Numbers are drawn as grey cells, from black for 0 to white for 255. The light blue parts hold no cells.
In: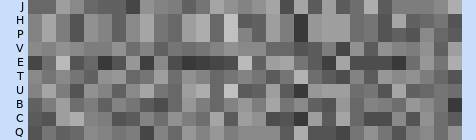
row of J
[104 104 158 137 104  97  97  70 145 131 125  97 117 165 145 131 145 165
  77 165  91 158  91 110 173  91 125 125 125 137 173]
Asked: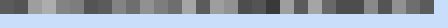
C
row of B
[ 97 125 158 110 125  97 131 117  91  77 104 151 125 104 131 151 125 165
 117 137  97  84 151 104 131 125 110 151 137 117  57]
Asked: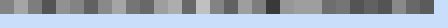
P
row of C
[ 91  84 158 173 131 125  84  91 131 110 145 125 110 165  91 158 145  77
  84  57 158  91 165 104  77  77 137  84 145 110  91]
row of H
[131 165 125  84 145 131  97 137 165 117 104 158 173 104 192  91  97 158
 125  57 151 158 158 110 117  84 165  97 104 117  84]
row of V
[137 131 145 137 125 125 145 110 131  97 117 110 117 131 145 137 137 104
 104  84  91 125  70 145  91 145 131 125 145  97 158]

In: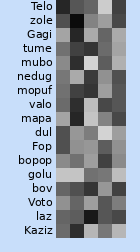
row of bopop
[138 113 158  65 138]
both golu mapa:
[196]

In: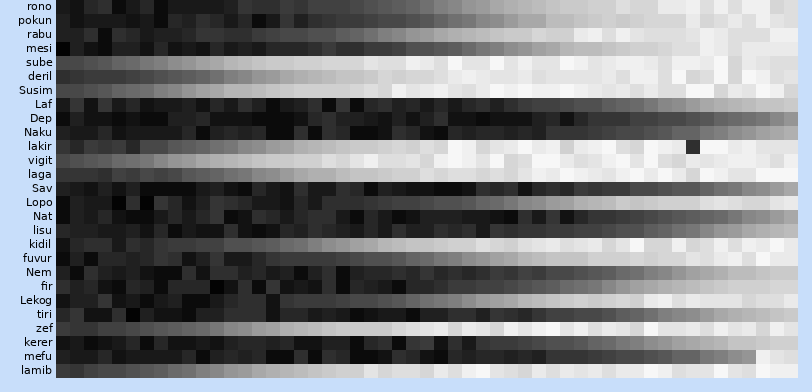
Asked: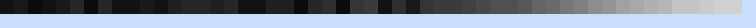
kerer
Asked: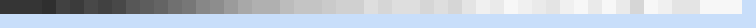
laga
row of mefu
[ 32  25  25  39  18  25  25  25  25  39  11  32  39  32  39  11  11  47
  11  47  39  11  11  18  47  39  18  11  39  32  39  39  32  39  32  53
  53  53  59  65  72  72  80  87 100 100 119 127 141 149 240 228 222]

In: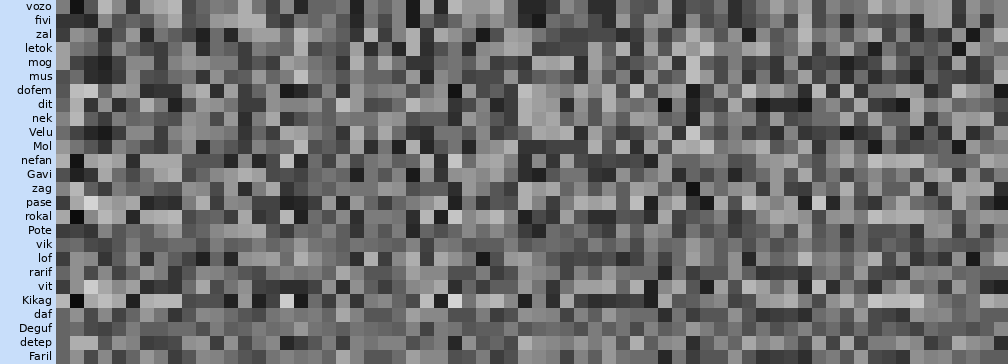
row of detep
[101 174 174  86 144 130  61  67  74 144 151  61 144  74 116 136  39  61
  86 124  61 130 116 130 130  80 108 124  39 144  86 101  74 174 144 136
 124 151 124 151  86 174  94 136 144  46  94 136 101 167 130 151 116  74
 159  67 167  67 124 124 151 136  61  86 167 144 130  46]
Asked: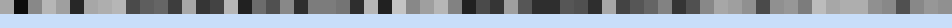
rokal
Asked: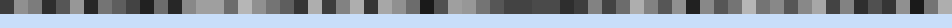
zal
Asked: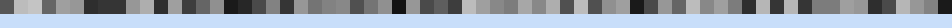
dofem
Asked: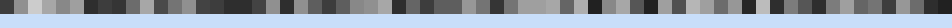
vit

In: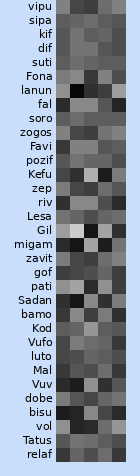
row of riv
[ 48 136 136  78  42]
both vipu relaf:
[109]
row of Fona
[123 136  56 129  78]
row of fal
[ 42 136 136  86  36]
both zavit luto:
[70]

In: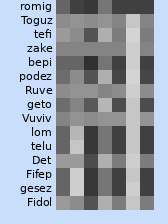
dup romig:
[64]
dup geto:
[76]
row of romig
[101  64  56 117  64  64  64]

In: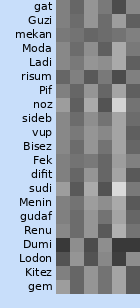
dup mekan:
[115]
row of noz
[157  95 170  83 211 115]

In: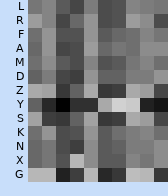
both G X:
[183]
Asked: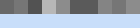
X
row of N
[104 118  76  62 140  90  98 124 124 140]

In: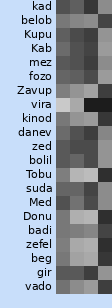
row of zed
[ 89  75  75 148]
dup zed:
[75]
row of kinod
[120 148 155  55]
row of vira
[201 169  28  28]
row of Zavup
[126 148 162  62]

